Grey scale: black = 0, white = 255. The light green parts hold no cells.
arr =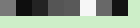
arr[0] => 120
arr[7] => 19
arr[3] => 85
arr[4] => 89

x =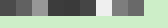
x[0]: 75
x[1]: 97
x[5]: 69
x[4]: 58

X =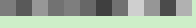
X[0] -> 124
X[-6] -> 63
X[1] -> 89

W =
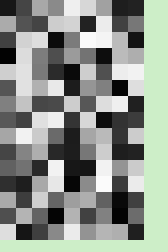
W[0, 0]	23
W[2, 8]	19
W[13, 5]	65
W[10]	[97, 114, 41, 242, 23, 21, 242, 148, 203]
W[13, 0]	79
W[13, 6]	129
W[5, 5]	149
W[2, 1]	210
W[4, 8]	242
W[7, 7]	50
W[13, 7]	3
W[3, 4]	155
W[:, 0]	[23, 171, 65, 2, 207, 85, 128, 88, 166, 69, 97, 47, 170, 79, 222]
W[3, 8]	174
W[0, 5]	215
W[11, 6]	251
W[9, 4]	29
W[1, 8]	119
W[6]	[128, 195, 71, 74, 205, 87, 221, 239, 32]
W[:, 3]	[138, 205, 11, 78, 43, 233, 74, 239, 106, 40, 242, 231, 101, 4, 137]
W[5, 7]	5
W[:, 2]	[168, 68, 222, 125, 122, 177, 71, 224, 203, 174, 41, 168, 207, 99, 63]
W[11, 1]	30
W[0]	[23, 69, 168, 138, 239, 215, 161, 30, 34]
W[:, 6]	[161, 236, 244, 13, 80, 128, 221, 13, 186, 205, 242, 251, 97, 129, 181]
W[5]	[85, 225, 177, 233, 28, 149, 128, 5, 222]
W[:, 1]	[69, 83, 210, 220, 225, 225, 195, 66, 242, 132, 114, 30, 61, 180, 21]
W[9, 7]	30

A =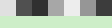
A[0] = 224
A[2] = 48
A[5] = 150
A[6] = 60

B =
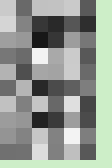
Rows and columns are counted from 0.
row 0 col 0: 202
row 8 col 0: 148
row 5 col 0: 107
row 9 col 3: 128
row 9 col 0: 112
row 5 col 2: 40
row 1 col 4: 86
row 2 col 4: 157
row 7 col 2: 34
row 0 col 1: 105
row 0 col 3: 194
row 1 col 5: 46
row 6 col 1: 128
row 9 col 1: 113
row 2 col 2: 23

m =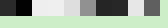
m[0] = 42
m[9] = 95
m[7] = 39

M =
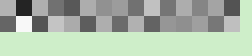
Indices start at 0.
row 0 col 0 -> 179
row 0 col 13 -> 164
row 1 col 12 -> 159
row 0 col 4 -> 88
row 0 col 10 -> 117
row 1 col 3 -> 196
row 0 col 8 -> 113
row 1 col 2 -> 85

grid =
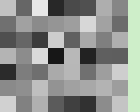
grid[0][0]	194
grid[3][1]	140
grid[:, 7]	[134, 107, 175, 94, 206, 157, 196]
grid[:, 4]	[74, 158, 96, 184, 183, 161, 64]
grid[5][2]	191
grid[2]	[79, 102, 60, 205, 96, 169, 127, 175]
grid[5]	[138, 143, 191, 147, 161, 168, 179, 157]
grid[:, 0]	[194, 112, 79, 180, 43, 138, 209]
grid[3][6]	95
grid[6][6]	140
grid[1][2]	139
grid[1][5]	215
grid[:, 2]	[231, 139, 60, 218, 111, 191, 176]
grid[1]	[112, 161, 139, 149, 158, 215, 162, 107]

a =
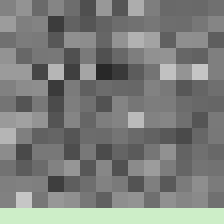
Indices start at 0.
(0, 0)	130
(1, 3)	60
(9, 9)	118
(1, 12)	119
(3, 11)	102
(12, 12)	138
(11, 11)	123
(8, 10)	88
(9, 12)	112
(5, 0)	129
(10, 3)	130
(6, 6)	82
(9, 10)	145
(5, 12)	101
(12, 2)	119
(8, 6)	107
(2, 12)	142
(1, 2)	131
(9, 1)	73
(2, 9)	163
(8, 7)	117
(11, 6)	130
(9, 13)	104
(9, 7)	100
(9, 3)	120
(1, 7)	109
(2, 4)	144
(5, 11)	87
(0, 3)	133
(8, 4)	85
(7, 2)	148
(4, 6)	40
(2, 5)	141
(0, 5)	79
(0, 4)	109
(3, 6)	80
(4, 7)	57
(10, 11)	101
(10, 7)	81

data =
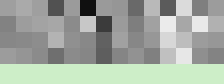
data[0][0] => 159
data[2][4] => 144
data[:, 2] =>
[159, 163, 141, 139]
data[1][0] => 130
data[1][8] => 126
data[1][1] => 157
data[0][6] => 154
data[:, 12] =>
[127, 233, 156, 143]
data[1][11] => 167
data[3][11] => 231
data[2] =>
[135, 137, 141, 179, 144, 136, 97, 161, 135, 151, 215, 189, 156, 151]
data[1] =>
[130, 157, 163, 167, 139, 199, 59, 155, 126, 161, 235, 167, 233, 177]
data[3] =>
[156, 149, 139, 111, 139, 134, 94, 133, 146, 128, 192, 231, 143, 131]
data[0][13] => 156
